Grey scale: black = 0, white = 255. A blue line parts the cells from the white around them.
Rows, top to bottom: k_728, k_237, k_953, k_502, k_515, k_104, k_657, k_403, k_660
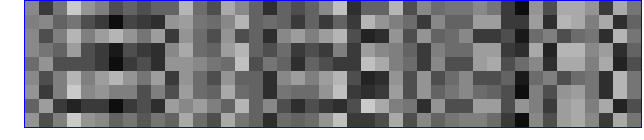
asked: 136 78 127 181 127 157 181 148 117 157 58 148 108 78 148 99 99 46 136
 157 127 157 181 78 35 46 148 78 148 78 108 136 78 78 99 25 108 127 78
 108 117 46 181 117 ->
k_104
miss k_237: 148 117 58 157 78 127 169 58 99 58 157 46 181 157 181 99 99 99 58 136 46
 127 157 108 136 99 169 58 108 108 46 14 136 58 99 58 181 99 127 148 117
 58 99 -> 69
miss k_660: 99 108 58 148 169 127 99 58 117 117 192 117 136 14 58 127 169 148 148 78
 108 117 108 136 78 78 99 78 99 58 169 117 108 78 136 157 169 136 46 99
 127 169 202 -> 87
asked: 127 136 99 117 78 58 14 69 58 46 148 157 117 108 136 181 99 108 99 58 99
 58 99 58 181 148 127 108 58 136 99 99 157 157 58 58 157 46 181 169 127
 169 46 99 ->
k_237
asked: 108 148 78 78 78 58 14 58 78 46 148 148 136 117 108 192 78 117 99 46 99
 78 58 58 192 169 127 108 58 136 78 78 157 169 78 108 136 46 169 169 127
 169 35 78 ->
k_515

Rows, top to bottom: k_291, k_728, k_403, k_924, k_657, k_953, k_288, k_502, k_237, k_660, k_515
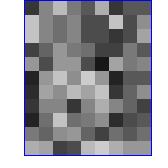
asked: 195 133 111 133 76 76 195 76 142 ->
k_728
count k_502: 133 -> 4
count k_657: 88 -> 0

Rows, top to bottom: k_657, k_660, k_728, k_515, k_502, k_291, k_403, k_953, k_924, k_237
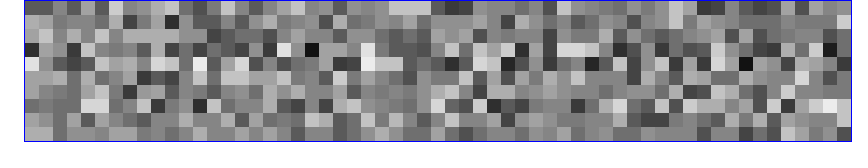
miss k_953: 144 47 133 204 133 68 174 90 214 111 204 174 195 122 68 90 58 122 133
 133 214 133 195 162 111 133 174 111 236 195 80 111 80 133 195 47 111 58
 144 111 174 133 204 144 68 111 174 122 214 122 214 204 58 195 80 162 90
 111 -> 100
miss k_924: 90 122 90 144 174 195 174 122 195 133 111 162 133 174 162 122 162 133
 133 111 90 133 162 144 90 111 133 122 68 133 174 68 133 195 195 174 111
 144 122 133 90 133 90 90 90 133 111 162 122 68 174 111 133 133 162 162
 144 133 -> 184
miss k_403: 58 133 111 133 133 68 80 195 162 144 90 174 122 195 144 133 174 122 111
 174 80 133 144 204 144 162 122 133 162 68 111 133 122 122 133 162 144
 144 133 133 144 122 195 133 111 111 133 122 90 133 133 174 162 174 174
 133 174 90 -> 153
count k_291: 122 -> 6
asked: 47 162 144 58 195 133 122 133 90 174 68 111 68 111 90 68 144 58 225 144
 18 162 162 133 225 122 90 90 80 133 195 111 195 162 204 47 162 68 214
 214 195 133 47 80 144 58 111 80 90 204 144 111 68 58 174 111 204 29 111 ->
k_515

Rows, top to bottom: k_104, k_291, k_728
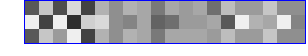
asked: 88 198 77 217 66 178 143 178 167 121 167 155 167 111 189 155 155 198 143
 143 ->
k_104
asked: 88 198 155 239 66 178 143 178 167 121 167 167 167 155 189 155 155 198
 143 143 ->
k_728
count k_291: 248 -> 0
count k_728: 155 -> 4

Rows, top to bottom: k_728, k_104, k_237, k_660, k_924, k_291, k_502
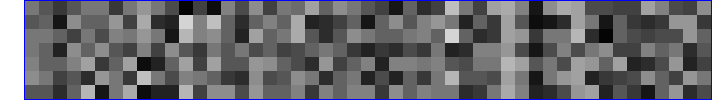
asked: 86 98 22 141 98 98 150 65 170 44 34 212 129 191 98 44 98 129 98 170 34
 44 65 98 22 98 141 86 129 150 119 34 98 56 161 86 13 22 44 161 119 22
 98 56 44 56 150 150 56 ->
k_104
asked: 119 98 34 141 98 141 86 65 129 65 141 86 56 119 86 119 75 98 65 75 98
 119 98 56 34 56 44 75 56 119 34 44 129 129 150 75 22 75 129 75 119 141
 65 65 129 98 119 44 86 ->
k_660
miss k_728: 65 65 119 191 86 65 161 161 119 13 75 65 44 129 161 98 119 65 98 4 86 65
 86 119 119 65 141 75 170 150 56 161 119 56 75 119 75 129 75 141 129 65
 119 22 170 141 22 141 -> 108
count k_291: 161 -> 2

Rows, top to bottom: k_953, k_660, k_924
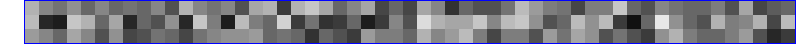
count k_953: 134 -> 8
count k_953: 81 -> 6
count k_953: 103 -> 10
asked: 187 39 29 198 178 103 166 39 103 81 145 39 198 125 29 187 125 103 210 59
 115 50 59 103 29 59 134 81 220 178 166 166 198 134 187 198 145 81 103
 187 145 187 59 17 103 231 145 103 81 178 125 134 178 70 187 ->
k_660
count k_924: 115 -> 5
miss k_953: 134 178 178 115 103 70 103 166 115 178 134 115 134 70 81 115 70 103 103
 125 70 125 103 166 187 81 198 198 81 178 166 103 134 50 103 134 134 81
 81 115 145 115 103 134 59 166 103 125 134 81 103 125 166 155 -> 92

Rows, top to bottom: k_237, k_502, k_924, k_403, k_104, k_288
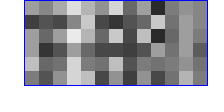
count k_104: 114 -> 4
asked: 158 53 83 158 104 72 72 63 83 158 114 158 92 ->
k_403
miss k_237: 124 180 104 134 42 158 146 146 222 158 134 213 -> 170
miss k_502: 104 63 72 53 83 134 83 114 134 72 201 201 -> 158
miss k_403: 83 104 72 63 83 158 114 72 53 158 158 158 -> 92

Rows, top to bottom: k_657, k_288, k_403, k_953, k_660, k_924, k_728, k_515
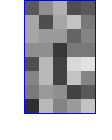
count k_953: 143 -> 2
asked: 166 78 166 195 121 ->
k_288

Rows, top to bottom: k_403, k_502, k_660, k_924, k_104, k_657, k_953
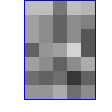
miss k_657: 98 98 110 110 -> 55
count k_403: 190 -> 3

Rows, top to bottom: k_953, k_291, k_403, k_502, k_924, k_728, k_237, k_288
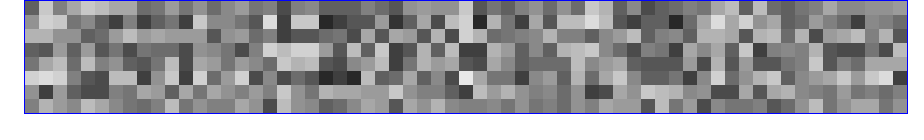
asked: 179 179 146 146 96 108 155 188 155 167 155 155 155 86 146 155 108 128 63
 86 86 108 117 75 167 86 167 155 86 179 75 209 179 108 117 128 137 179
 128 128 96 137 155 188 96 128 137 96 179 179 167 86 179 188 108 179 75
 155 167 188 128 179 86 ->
k_403
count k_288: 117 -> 9
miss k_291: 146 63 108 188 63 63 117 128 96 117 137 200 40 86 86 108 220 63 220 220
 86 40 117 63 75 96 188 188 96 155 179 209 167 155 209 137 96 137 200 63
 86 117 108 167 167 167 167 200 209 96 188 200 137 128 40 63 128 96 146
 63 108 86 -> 51
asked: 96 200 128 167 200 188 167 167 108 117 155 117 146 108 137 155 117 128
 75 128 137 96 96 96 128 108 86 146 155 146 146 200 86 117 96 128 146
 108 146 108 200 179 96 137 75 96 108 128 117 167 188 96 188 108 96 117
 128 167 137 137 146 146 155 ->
k_953
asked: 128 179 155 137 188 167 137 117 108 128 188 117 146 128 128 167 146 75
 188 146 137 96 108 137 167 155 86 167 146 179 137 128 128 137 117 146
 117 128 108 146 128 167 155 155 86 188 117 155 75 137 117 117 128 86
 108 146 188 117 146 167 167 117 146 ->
k_288

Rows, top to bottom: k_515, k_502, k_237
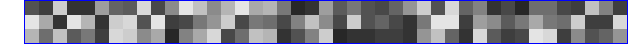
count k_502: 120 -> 5
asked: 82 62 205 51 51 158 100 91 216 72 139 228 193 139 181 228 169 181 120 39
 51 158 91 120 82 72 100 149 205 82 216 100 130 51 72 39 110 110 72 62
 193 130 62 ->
k_515
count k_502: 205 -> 4

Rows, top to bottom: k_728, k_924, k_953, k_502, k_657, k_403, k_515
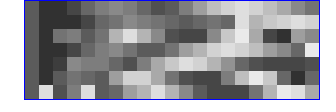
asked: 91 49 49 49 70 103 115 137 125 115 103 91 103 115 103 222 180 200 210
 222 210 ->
k_924
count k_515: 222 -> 4
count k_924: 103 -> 4
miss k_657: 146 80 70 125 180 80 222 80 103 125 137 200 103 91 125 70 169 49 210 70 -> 61
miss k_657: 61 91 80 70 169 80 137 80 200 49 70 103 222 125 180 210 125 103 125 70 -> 146
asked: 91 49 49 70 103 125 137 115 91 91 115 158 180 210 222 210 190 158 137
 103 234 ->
k_502

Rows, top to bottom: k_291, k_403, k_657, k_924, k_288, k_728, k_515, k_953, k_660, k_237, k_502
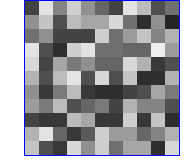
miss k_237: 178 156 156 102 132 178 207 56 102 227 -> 90
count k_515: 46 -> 2
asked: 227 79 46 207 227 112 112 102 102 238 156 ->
k_924
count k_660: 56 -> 5

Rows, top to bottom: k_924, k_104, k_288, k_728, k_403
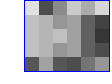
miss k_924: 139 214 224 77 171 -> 202
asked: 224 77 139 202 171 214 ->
k_924
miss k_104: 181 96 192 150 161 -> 66

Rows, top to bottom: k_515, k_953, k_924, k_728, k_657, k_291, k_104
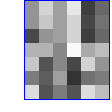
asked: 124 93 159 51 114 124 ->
k_291
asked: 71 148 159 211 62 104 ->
k_924

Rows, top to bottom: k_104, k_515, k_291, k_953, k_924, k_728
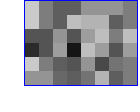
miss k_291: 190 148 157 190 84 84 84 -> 125
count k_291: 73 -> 0
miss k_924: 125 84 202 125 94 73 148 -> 115
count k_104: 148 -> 3
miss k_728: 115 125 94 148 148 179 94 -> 104
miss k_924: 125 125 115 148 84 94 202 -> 73

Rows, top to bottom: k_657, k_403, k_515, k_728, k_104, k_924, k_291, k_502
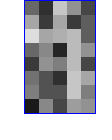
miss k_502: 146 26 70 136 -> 157
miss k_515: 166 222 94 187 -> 175

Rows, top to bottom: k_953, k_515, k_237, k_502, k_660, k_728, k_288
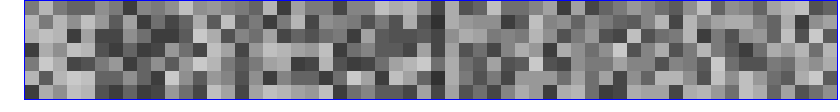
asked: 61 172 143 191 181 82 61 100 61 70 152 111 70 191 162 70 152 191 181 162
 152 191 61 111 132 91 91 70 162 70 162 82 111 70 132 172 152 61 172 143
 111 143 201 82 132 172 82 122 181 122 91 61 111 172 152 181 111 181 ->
k_502
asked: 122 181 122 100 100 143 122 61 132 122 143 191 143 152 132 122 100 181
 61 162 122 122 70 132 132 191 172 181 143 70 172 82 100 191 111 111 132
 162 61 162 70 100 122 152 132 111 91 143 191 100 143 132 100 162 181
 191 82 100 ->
k_953
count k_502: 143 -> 3

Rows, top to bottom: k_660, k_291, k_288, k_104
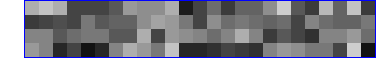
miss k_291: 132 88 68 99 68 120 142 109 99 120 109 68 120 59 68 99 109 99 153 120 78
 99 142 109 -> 163
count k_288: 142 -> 1
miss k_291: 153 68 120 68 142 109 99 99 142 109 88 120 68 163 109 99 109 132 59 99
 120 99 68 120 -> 78

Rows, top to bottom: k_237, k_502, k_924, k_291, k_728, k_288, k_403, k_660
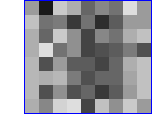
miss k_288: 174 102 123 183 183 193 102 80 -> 165
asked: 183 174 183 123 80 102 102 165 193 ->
k_288
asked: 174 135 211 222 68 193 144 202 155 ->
k_660

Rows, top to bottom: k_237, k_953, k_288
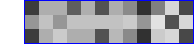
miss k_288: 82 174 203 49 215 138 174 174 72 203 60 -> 184
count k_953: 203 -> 1
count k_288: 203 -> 2
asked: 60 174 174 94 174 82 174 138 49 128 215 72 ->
k_237

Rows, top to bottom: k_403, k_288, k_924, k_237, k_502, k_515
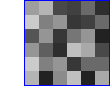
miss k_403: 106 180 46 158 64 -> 73
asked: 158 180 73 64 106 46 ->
k_403
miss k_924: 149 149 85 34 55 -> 118
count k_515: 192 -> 1
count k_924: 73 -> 0
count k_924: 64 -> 0
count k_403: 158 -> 1

